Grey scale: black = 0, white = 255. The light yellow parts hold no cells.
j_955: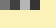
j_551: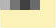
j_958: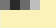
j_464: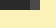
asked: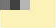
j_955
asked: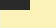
j_464
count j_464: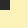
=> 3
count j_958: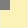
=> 0

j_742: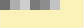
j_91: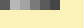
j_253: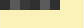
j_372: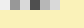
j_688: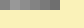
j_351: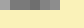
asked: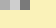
j_742
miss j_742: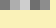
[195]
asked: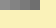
j_688
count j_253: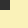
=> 3
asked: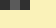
j_253
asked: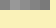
j_688

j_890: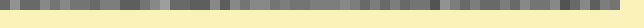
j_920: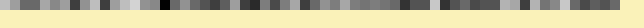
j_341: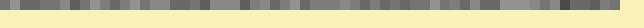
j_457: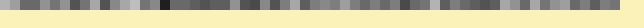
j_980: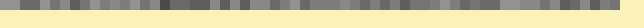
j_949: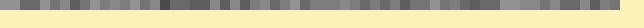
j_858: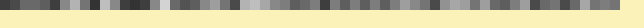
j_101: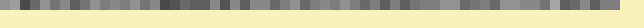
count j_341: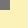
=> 12
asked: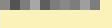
j_457
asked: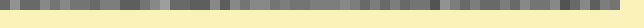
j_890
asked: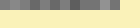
j_949
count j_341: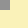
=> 8

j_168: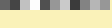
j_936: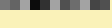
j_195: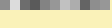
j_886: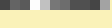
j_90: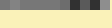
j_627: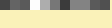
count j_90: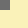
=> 1
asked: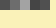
j_936

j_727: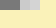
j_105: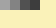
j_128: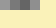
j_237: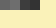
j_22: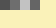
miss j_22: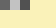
[110]
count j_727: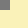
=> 2
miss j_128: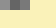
[152]
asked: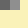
j_128

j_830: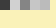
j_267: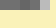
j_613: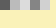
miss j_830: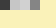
[187]
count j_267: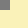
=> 0
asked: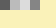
j_613
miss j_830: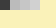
[133]
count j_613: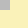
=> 1
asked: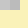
j_830
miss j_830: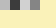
[198]

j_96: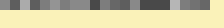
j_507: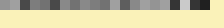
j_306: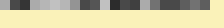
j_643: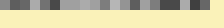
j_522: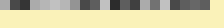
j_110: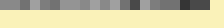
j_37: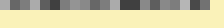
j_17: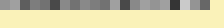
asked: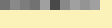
j_17
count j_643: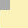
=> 3
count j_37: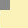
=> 3
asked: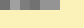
j_110
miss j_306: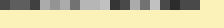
[85]

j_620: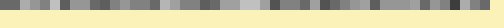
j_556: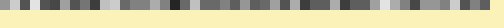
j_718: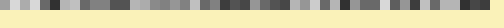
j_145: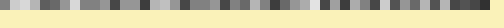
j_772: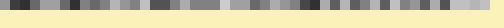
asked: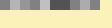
j_772
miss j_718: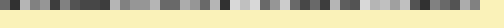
[138]
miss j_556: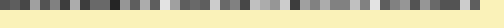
[117]

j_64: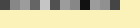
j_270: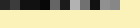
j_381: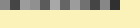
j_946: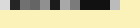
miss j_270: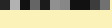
[7]
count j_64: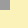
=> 3
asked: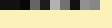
j_270
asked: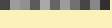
j_381
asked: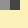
j_64
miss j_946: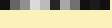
[123]
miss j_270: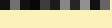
[178]

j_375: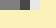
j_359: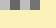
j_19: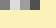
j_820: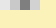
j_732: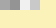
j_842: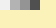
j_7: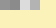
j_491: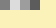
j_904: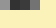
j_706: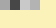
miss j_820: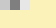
[210]
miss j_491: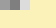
[92]
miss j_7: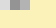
[139]

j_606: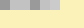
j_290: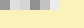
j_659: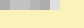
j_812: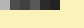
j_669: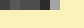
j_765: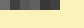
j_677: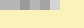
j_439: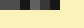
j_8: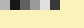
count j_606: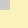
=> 1
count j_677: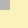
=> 3
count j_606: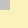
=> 3

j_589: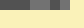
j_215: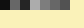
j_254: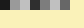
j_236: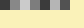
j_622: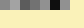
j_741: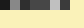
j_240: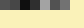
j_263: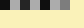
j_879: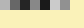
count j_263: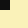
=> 2
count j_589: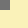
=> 3

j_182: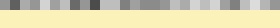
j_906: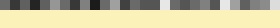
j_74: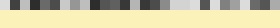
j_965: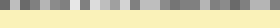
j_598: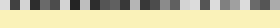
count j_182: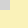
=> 3
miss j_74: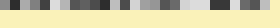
[201]
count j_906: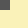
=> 4
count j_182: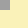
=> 3
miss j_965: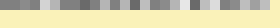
[117]

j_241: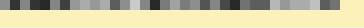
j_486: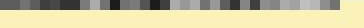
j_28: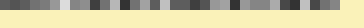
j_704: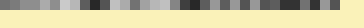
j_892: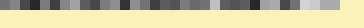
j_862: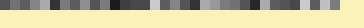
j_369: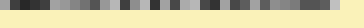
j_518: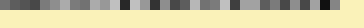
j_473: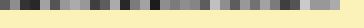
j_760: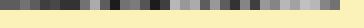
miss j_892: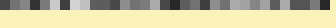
[105]
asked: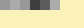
j_473

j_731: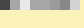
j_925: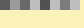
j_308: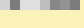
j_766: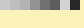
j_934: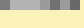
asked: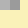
j_934
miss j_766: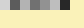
[201]

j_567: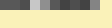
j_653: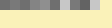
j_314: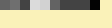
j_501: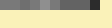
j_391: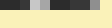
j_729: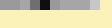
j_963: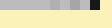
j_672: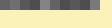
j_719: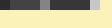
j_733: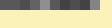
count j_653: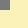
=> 2
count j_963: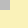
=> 7
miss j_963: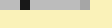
[176]

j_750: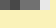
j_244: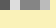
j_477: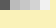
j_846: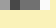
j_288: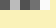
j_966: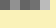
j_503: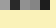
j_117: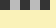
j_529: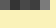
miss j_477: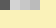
[241]
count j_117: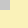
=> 0
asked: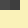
j_529
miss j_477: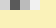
[199]
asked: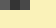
j_529

